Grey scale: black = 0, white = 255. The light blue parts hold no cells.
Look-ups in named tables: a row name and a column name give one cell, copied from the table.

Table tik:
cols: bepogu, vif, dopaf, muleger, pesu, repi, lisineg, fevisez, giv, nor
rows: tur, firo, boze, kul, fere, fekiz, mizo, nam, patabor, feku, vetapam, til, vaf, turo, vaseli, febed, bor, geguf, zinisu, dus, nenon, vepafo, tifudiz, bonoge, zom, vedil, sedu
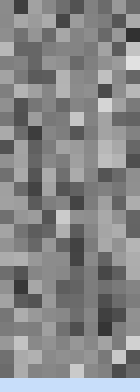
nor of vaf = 143
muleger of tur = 136
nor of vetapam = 103
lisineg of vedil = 150
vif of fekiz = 122
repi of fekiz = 138
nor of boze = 49
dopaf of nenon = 167
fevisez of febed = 169
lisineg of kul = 122
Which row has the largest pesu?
febed

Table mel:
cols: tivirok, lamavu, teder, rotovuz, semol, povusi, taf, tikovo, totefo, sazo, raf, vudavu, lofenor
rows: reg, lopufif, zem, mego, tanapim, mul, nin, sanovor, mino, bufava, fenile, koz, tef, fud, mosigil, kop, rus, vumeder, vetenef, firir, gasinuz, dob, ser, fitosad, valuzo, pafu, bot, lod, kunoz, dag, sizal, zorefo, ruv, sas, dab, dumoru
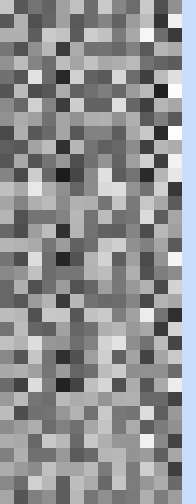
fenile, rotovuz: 187
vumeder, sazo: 144
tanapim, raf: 114
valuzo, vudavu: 187
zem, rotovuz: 202
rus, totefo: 95
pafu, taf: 159
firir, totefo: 120
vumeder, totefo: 207
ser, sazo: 161
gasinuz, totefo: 120
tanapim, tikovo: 168
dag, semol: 150
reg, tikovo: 202
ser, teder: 81
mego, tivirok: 118
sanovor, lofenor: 167
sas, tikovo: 122

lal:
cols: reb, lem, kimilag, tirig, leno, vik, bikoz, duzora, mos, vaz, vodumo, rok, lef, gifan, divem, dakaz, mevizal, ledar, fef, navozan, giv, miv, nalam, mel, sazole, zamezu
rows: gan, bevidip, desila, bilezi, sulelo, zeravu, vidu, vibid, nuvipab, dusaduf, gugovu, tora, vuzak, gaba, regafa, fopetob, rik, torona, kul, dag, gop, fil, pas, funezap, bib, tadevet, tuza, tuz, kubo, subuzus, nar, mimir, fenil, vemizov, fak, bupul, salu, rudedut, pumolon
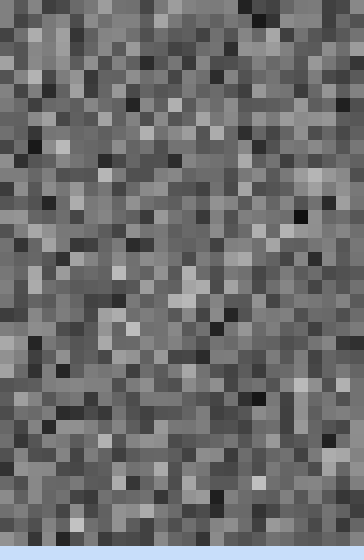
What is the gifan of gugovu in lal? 115
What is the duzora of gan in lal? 157
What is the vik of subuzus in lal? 50
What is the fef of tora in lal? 93
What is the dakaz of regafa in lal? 146
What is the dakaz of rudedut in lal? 132
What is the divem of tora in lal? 118
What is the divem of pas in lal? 68
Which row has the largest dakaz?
dusaduf

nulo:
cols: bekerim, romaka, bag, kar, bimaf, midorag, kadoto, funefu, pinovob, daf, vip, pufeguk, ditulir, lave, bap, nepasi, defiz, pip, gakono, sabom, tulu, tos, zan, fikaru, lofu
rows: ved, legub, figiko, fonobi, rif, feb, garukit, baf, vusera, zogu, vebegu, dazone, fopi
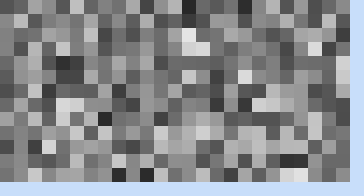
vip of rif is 167
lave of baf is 132
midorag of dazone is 186
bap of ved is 105
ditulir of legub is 98
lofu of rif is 209
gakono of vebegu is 190
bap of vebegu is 110
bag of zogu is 116
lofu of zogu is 119
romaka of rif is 148

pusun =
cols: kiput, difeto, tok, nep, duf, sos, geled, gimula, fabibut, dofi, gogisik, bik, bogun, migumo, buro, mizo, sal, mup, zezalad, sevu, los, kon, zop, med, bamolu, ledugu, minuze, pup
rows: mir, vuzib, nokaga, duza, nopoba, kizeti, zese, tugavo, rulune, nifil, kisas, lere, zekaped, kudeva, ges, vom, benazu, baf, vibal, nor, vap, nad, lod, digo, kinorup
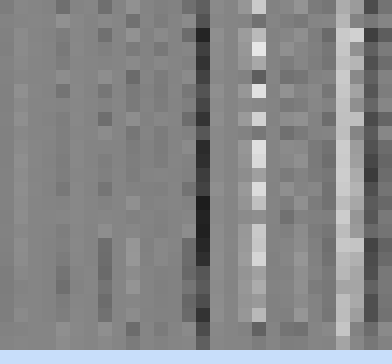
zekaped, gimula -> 128
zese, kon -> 132
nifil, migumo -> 129
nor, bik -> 129
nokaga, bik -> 138
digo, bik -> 123
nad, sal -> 133
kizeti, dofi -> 107
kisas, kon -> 137
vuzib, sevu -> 133
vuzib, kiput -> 131
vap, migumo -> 117
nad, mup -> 148
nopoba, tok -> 133
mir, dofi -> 145
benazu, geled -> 132

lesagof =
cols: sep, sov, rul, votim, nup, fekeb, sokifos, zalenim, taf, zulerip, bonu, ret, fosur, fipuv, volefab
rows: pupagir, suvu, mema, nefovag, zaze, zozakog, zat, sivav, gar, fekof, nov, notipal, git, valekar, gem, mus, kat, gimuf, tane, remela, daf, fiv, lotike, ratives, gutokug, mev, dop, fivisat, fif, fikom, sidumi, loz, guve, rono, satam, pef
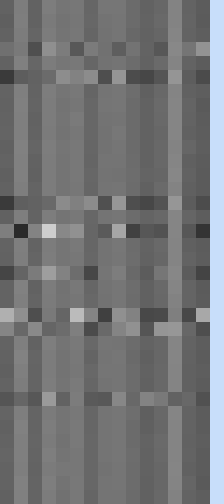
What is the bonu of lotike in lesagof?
72
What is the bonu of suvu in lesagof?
99
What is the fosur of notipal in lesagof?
133
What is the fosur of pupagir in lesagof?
131
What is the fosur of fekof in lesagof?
133
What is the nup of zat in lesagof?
117
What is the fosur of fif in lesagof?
98
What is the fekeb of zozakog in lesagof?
130
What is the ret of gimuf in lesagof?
105
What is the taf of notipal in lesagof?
116
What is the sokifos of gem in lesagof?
140
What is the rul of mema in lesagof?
101
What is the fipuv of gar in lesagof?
99
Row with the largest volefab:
lotike

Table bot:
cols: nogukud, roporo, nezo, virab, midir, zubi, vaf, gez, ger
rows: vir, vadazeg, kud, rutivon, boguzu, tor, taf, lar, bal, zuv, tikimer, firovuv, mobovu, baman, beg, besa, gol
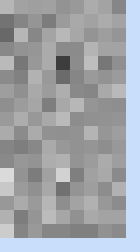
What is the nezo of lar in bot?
166
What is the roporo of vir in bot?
162
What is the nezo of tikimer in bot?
136
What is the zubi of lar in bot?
183
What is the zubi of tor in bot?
134
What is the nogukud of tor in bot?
139
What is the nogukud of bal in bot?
154
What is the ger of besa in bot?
163
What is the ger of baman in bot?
177
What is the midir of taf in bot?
174
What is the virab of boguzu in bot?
171
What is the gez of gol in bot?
145
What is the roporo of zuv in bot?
139
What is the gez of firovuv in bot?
171
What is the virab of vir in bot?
161
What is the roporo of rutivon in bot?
147
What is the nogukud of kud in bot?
104
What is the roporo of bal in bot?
173
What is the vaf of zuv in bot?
180
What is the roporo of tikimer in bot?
126

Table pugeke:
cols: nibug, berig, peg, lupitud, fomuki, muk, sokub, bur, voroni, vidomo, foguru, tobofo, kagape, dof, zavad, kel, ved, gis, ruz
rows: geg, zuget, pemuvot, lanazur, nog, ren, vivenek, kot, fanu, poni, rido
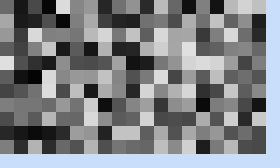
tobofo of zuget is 121
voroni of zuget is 36
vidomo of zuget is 32
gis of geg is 211
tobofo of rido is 190
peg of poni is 11
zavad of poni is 126
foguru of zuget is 113
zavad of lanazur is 87
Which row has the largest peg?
pemuvot

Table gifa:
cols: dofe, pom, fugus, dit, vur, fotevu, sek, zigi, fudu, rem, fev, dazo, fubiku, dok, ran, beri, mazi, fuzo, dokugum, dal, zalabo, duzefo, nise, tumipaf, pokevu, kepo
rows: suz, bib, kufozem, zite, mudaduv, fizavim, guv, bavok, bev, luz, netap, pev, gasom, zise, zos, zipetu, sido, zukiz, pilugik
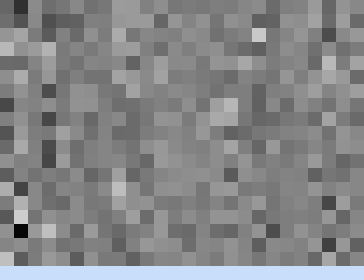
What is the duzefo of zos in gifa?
135
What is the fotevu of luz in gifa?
138
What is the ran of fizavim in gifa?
122
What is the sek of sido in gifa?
154
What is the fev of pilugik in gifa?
121
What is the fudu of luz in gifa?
106
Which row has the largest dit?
sido

